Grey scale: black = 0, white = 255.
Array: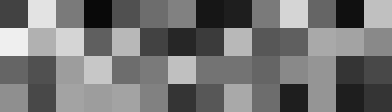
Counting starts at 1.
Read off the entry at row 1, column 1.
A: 66
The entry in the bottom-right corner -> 52
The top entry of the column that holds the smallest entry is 9
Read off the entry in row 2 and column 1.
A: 239
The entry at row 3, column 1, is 101
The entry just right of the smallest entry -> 80
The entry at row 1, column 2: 227
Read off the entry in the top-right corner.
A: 192
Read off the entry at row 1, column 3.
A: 122
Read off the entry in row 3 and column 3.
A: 157
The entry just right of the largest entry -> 177

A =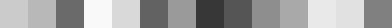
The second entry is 184
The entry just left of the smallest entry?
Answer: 154
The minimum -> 55
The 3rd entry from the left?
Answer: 106

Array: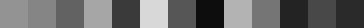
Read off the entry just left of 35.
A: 117
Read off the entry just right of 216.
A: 86
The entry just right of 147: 133

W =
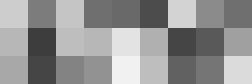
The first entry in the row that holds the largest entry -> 168
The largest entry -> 241
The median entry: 146
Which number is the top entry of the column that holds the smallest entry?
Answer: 124
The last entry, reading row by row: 219
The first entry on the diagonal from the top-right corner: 111
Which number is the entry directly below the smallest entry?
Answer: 69
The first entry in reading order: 205

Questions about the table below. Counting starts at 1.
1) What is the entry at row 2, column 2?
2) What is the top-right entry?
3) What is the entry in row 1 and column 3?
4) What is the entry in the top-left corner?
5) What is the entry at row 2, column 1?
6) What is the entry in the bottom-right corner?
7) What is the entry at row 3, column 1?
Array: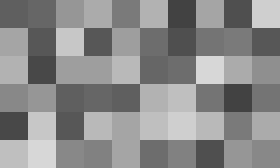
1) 87
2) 207
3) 150
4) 95
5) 165
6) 136
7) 178

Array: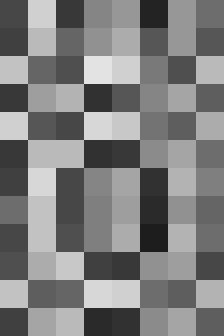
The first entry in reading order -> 71
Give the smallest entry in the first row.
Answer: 35
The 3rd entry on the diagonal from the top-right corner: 121
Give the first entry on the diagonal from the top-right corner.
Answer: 109
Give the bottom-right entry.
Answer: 94
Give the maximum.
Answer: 227
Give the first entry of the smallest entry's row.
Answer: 71
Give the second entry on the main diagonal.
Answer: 186
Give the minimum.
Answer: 29
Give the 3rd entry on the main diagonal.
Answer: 79
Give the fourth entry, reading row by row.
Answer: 133
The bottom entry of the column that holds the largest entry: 42
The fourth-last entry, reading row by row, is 49
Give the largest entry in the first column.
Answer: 208
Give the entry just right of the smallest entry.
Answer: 179
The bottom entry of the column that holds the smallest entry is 139
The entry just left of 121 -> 208
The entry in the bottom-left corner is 64
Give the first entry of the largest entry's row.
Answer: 194
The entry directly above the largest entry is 145
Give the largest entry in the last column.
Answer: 186
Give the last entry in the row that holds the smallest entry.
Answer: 109

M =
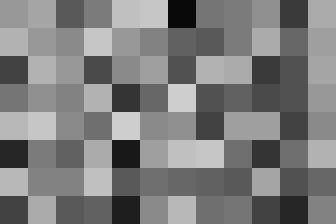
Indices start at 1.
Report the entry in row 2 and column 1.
178
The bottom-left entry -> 66
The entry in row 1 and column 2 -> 165
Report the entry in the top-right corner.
171
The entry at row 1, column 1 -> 152
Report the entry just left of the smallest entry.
198
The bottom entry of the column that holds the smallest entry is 184
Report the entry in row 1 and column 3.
89
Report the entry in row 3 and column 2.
178
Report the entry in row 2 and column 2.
152
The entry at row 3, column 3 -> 152
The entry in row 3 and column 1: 66
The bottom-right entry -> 130
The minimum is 9

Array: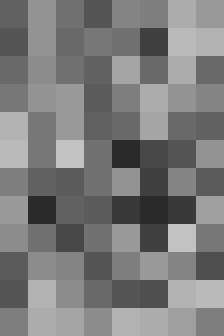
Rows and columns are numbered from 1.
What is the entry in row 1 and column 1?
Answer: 97
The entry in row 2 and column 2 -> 147
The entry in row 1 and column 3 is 113
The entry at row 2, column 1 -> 85
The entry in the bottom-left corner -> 126
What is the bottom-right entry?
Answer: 126
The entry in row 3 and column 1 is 105
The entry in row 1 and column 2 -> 147
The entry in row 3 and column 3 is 113
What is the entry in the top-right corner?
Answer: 153
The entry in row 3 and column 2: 140
